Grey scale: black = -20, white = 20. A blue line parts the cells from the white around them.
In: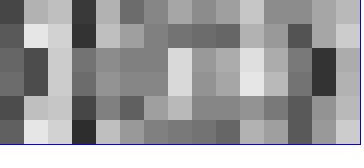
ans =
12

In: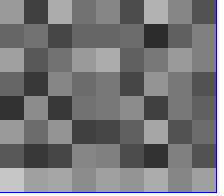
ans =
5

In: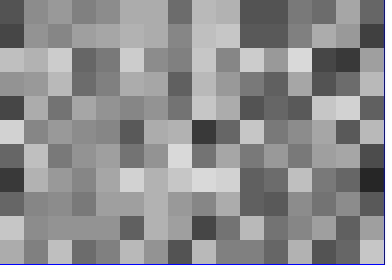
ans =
11

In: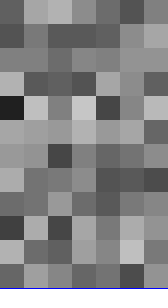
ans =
3

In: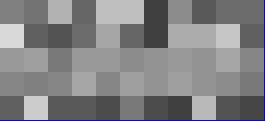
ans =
-9

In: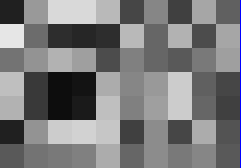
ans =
-6
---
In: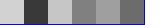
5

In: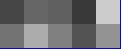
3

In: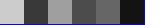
-4

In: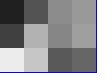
8

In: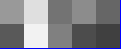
4

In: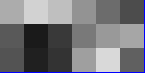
10
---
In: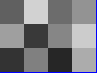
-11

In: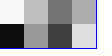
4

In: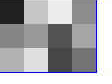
4

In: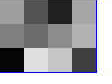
-3

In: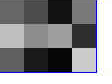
2

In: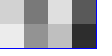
3
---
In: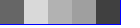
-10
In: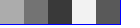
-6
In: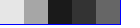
-4
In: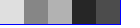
-8
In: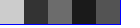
-7
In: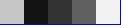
18
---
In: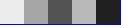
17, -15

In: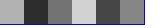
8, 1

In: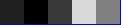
-15, 0

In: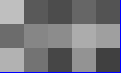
10, -10

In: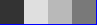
-12, -1

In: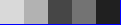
14, -15

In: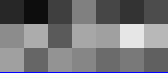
-14, -5

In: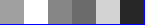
5, -14

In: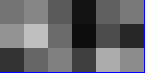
-2, 2
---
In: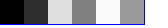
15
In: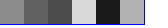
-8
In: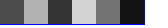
-12
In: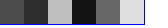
10
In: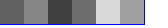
-10
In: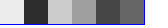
12
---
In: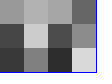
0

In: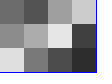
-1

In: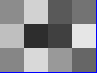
14

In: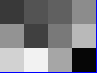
18

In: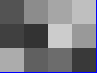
-5

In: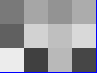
-10

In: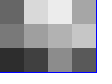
-10

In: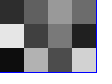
8
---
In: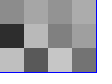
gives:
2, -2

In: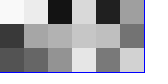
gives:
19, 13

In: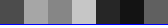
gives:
-8, -5

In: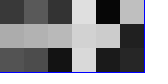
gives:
-11, -14

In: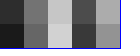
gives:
-13, 3

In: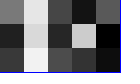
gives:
-1, -18

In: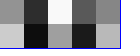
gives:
3, 9

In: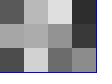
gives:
-6, 2

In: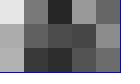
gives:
16, -3
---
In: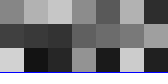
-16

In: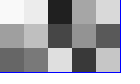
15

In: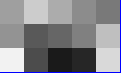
-16

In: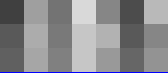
4

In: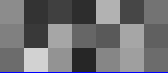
1

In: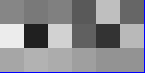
5
